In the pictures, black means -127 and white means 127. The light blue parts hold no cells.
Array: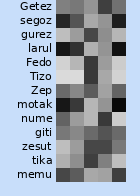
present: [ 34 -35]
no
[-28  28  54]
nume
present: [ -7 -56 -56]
no
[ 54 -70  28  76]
Fedo
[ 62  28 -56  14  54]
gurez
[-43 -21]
giti

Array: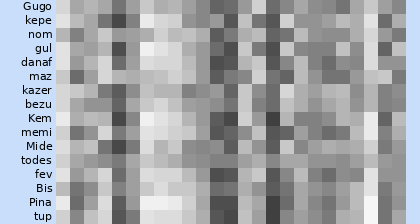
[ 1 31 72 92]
Bis
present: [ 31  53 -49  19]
no
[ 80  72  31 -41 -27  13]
memi
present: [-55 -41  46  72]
no
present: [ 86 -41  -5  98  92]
yes

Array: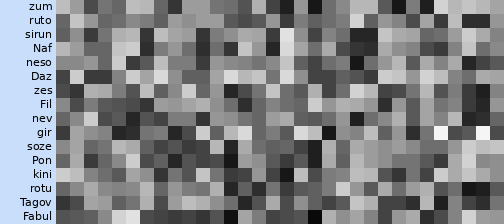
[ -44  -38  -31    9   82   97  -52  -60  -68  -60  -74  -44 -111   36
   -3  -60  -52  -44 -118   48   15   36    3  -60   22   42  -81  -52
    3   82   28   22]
Fabul
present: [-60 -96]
yes
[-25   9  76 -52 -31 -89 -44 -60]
Pon

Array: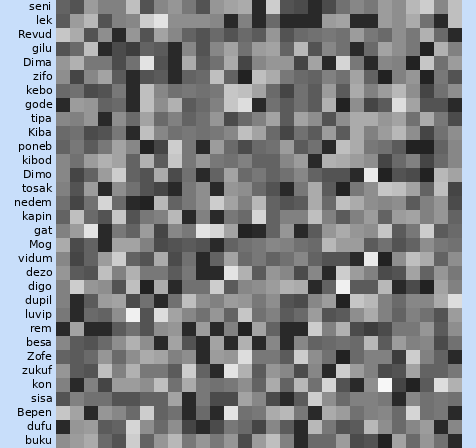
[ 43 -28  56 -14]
kon
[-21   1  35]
tipa
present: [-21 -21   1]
no
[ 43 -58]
Dima
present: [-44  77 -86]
no
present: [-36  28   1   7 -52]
yes

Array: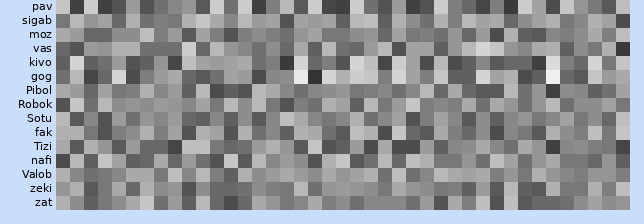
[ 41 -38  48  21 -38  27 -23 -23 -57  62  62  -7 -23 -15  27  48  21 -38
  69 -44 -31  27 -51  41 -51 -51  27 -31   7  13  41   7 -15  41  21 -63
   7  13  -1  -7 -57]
Tizi
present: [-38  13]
yes
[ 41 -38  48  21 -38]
Tizi
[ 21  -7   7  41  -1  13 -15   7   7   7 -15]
zat

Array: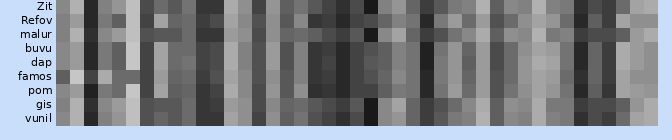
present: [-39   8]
yes
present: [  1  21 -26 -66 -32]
no
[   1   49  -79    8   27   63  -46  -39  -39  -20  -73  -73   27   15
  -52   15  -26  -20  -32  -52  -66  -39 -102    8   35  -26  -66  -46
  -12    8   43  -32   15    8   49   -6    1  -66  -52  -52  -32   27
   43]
malur
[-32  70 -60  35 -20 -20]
buvu

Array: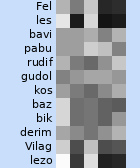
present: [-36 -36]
no
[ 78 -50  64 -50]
Vilag
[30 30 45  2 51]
bavi
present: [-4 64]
no
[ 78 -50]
Vilag
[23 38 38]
gudol

